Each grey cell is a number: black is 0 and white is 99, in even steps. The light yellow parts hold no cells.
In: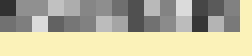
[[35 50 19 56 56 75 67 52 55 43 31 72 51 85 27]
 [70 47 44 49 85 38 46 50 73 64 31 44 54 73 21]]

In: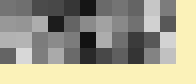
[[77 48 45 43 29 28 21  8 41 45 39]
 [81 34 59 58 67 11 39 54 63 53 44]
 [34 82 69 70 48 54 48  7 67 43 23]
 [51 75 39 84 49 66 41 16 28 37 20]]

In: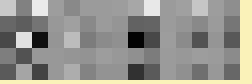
[[61 55 78 50 91 61 53 60 60 61 65 90 60 62 77]
 [60 46 40 36 45 59 62 53 60 58 38 39 60 58 53]
 [58 34 28 87  6 58 73 48 54 56  1 28 61 54 32]
 [60 54 49 32 59 59 58 57 61 59 56 48 60 59 61]
 [59 40 35 64 26 59 67 51 57 57 19 35 60 56 43]]

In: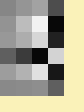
[[63 30 52 58]
 [94  3 57 73]
 [83 13 59 67]
 [ 3 82 37 23]
 [87  9 61 69]
 [55 37 53 54]]

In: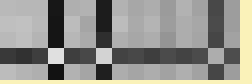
[[28 61 72 71 71  9 68 69 11 69 65 67 60 69 63]
 [29 61 74 75 72  8 73 64 11 73 66 70 61 67 65]
 [27 63 72 74 70  8 71 66 18 68 65 67 58 67 64]
 [67 30 22 19 24 87 24 28 82 26 28 24 29 26 29]
 [27 61 73 70 68  7 69 64 12 67 64 67 63 68 63]]

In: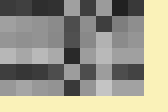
[[13 22 23 25 18 19 62 24 60]
 [49 55 62 59 57 54 30 55 24]
 [54 58 58 56 57 53 31 53 69]
 [62 62 71 65 72 66 16 61 72]
 [30 26 24 21 23 30 61 30 61]
 [63 63 59 64 59 57 22 58 76]]
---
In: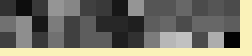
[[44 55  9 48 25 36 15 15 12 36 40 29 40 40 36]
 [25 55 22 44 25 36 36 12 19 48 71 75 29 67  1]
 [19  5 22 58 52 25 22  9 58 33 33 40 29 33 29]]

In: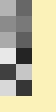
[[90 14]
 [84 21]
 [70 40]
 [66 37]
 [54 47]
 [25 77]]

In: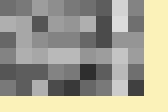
[[68 65 33 61 58 68 29 85 43]
 [51 68 65 72 72 58 61 76 61]
 [47 36 68 29 22 40 47 79 25]
 [43 47 61 55 47 43 36 82 51]
 [40 65 55 51 51 40 29 58 58]
 [33 36 36 51 47 18 36 72 43]]

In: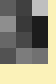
[[55 22 11]
 [40 28 11]
 [36 25 74]
 [32 48 44]]

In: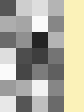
[[97 27 48 37]
 [90 33 74 41]
 [86 30 24 45]
 [67 64 97 52]
 [60 67 94 52]
 [41 56 14 70]
 [33 80 86 70]]

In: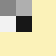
[[94  9]
 [52 68]]
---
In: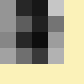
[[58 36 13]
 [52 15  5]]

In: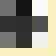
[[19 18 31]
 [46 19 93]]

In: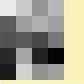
[[36 61 68]
 [32 35 28]]

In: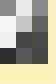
[[95 77 38]
 [93 27 29]]

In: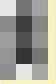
[[53 24 52]
 [61 31 57]]

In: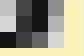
[[83 19  8]
 [ 8 24 40]]

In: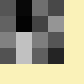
[[38  1 26]
 [50 75 49]]
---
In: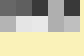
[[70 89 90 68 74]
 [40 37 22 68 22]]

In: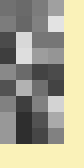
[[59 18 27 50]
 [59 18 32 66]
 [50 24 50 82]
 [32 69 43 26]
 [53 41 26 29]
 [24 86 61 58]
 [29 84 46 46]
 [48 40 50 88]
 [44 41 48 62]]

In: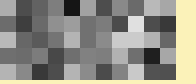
[[70 53 22 30 70 54 29 51 78 32 31]
 [43 42 48 28 43 50 49 69 43 12 65]
 [72 40 35 45 70 44 54 79 79 69 40]
 [42 24 41 56 61 44 48 29 87 30 22]
 [67 30 38 49  8 63 30 53 41 72 65]]

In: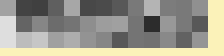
[[86 73 77 62 67 57 52 34 45 44 53 38 58]
 [86 39 52 42 45 55 61 62 45 17 59 47 34]
 [63 26 25 37 65 28 29 34 47 70 48 47 56]]

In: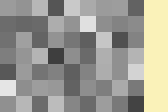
[[56 71 42 73 52 41 61 47 26]
 [89 55 61 59 38 55 49 66 47]
 [34 60 45 50 37 51 67 56 82]
 [49 58 70 24 55 41 68 56 70]
 [44 62 39 57 46 37 77 31 51]
 [42 40 41 67 57 87 55 51 54]
 [60 57 71 33 78 66 60 61 38]]

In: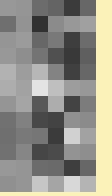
[[56 58 77 64 84 70]
 [59 58 42 41 24 40]
 [44 52 27 29 57 55]
 [43 47 46 23 81 63]
 [44 50 28 26 56 54]
 [58 64 34 67 26 48]
 [67 63 88 74 61 59]
 [69 61 71 51 25 40]
 [59 55 45 31 22 37]
 [58 60 40 47 24 42]
 [43 57 19 54 59 62]
 [59 58 42 39 23 40]]

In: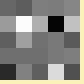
[[16 50 37 85 31]
 [43 43 43 47 49]
 [37 62 44 47 35]
 [60 98 68  2 75]
 [40 36 49 48 52]]
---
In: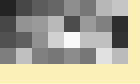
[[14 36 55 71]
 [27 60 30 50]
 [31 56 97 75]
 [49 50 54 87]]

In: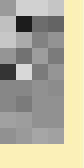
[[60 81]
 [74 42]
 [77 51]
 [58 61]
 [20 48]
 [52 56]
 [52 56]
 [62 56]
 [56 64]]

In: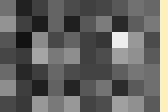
[[44 25 29 27 44]
 [57 11 12 48 36]
 [33 54 39 21 59]
 [27 64 55 30 56]
 [41 24 29 26 46]
 [55 12 14 45 35]
 [28 59 59 30 56]]

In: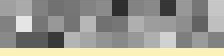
[[62 50 46 54 51 21 46]
 [50 46 45 44 68 60 38]
 [53 35 70 57 59 81 60]]

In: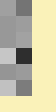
[[62]
 [59]
 [59]
 [77]
 [58]
 [75]]

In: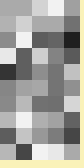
[[66 82 62]
 [69 66 44]
 [54 36 12]
 [90 80 35]
 [20 55 75]
 [52 65 56]
 [53 44 83]
 [71 68 38]
 [36 59 27]
 [71 94 66]]

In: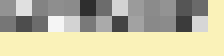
[[57 51 54 42 60 57 41]
 [46 42 82 66 63 54 83]]

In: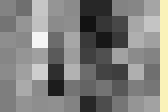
[[51 77 54 15 52]
 [45 75 55 21 65]
 [55 95 65  9 68]
 [52 62 61 31 54]
 [54 80 69 26 68]
 [49 54 45 45 49]
 [49 55 51 30 58]]
